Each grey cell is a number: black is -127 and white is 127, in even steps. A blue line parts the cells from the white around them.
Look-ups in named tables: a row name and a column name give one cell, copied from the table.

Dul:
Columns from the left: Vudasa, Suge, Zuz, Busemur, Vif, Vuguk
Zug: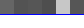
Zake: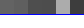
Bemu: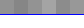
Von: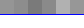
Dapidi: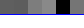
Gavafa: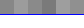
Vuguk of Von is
23
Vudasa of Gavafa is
7
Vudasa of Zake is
-28
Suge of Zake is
-32
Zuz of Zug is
-41
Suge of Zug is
-44
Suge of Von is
13
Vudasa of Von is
21
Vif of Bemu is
12
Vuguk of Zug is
-41
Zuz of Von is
-5
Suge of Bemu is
6
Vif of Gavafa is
30
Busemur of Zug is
-49
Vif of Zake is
44
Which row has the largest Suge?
Gavafa

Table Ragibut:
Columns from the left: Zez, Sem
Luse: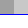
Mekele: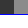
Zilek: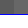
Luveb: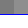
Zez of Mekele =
-73
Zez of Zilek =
-36
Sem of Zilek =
-24
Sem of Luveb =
14
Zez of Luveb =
-4
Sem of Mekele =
11
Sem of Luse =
72
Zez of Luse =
32

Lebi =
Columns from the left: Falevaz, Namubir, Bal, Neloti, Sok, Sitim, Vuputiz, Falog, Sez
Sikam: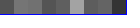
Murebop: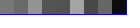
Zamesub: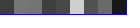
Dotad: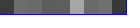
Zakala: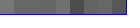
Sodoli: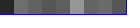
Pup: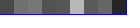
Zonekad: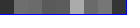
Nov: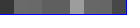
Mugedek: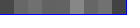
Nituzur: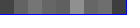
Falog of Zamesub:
-21
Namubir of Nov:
-21
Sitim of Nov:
29
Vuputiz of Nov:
-24
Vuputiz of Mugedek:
-25
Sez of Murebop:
-115
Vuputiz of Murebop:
-55
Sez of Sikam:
-75
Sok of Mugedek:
-28
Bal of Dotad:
-21
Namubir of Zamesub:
-9

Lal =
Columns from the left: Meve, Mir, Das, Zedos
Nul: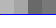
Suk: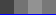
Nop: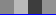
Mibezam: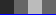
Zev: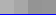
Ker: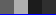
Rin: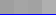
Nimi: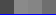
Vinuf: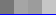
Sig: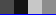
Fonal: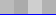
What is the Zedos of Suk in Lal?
-7
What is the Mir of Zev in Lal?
39
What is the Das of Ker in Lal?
-99
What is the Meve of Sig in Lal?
-53
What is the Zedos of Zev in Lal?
22
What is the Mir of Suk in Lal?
-12
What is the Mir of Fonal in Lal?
43
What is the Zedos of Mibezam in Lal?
-24

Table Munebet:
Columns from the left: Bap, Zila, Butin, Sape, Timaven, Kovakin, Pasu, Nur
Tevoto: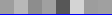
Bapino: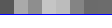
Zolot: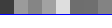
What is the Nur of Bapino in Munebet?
-19
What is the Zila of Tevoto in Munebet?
56
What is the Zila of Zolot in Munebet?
27
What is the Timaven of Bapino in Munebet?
60
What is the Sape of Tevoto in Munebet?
32
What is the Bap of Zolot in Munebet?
-66
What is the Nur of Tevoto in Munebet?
32
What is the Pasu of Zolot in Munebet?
-16
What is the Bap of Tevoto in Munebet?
30
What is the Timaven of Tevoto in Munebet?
-40
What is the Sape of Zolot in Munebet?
34
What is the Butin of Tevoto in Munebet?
13
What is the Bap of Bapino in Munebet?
-39
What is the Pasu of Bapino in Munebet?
-20
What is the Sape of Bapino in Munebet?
69
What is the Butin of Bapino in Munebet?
14
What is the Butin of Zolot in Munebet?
5

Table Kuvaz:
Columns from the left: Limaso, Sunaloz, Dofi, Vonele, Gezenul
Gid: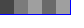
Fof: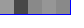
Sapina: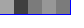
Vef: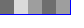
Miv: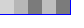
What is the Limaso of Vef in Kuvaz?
-17
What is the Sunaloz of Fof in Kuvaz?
-56
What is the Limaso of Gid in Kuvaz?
-57
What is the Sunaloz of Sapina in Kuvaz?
-64
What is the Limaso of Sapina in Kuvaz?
37
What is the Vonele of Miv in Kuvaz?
62
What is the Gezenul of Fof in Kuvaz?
9
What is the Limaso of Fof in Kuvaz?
27
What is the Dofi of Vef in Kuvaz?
30
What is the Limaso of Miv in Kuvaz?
84
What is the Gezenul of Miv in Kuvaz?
-4
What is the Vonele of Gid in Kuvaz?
-21
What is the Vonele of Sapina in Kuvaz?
23
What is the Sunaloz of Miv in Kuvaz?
55
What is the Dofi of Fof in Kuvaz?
9
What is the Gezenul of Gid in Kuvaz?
31
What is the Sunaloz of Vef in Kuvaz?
91
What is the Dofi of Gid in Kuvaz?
31
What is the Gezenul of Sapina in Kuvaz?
-4
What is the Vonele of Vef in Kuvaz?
-17

